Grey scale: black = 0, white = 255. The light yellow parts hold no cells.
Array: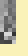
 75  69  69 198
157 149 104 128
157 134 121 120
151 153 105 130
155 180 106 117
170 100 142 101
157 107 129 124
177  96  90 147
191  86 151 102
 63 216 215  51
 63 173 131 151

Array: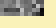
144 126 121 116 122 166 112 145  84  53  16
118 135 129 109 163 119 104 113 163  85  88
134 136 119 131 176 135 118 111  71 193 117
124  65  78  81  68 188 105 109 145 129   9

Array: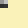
 47  53
149 193

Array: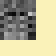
 70 151 140 139 110 149 117  44  47
119  92  73 123  90  69  92 114 100
105  66  92 137  74  82  98 106 103
103 129  90  82 107  94  92 104  83
149  51  20  10  89  15  60 196 148
 46 104 144  81 113 160 116  37  70
107 108  74  99 107  78  92  94  96
 45 115 155 144 102 161 123  13  60
111 122  87 128 100  87  98  99  81
 61 168 146 134 129 166 126  28  32

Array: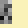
101 147 115
145 143 206
150  92  82
140  47 167
123  91 146
 13 168  50

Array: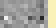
169 122 136 151 150 156 131 163 155 157 205 158
149 161 150 146 155 147 157 149 162 137 121 165
149 163 170 159 156 169 181 151 161 128 106 176
131 156 161 169 152 145 164 141 134 155 125 155
149 156 143 148 165 152 144 160 147 143 130 156
100 240 174 125 160 174 173  79 115 144  38 173
150 155 189 158 146 145 184 141 166 120 115 156
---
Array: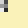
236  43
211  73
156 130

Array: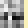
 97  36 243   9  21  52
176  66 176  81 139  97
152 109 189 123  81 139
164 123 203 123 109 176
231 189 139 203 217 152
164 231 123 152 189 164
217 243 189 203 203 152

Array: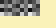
 26  82  54 121 134  41 134  11  82  96
 41  96  54 134 109  66 121  54  82 150
165 121 165  82  41 165 109 204 109  54
218 150 178  96  66 204  96 232 178 121

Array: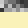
213 101 186  88 143  88  63
200 143 113 113  76  51  63
 51 158 158 186 143 200 173

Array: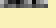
141  78 102 115  64  90 102 115  64  90 102  78
184 115  34  48   8  64 127 170   8 127 155 196

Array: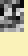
110  69  95 167  95  11
 55  95  55  83 183 213
198 110  55  41  11 139
153 139 153  83  69 110
 11 153 213  26 183 225
 41 167 124  26  26  11
124 183 167 167 198 139
 11 213 213  69 225 110

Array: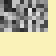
114  33  47 194 194  62 178  86 194 126 153 141
165  47  62  33 126 165  47 230  33 165 153  86
141  62  47 194 126 165 165  62 178  74  62 126
 74  98 153  47 114 194  74 218  47 178 194  74
141 114 165 114  98 218  98 206 114 178  74  74
 47 153 206 178 141  98 126 153 206 153 114 178
 98 194 206  86  74  47  62 218 114 206 114 178
178 206 178 141  98 141  62 218 126 218  86 165

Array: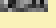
 86  74 160 101  74  61  86 116 129 116 129  74
101 129  16  61 116 144 101  61  46  86  46 101
129 199  46  31 116 144 160 144  31 144  16 160
